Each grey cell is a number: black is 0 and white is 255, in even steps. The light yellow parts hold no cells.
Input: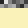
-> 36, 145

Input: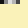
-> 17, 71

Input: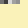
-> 115, 145

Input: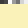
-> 59, 239

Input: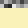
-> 107, 188

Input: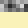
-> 130, 74

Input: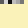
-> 90, 119

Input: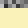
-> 158, 143

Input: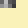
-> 102, 58

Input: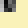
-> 170, 127
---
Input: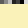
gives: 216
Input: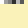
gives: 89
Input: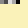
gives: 5
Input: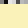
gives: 173
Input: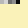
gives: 10
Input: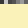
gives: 99
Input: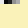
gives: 172
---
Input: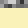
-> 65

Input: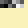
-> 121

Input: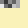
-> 69

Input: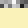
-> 120

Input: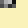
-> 47

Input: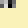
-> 2
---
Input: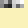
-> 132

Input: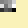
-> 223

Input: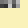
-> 63

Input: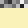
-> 77

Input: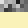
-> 141

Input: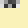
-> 222

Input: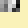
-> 157

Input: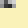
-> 142

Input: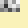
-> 179
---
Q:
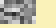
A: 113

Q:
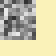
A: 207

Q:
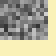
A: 174

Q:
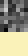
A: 71

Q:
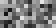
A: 119

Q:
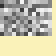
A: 132

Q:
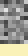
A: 197

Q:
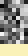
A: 33

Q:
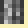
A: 56
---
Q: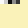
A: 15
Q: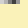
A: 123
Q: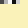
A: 248
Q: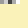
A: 69
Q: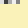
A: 172
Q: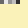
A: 149
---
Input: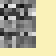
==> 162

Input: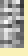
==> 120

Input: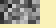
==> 42

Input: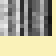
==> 209

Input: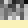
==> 85

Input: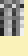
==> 88
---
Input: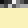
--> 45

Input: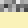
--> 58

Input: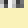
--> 50

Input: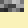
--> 94

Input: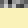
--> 164

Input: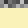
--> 54

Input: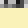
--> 50

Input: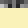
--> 89

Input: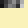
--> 60
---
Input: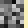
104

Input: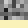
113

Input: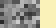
100

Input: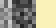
188

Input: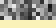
216

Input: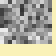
221

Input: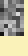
102
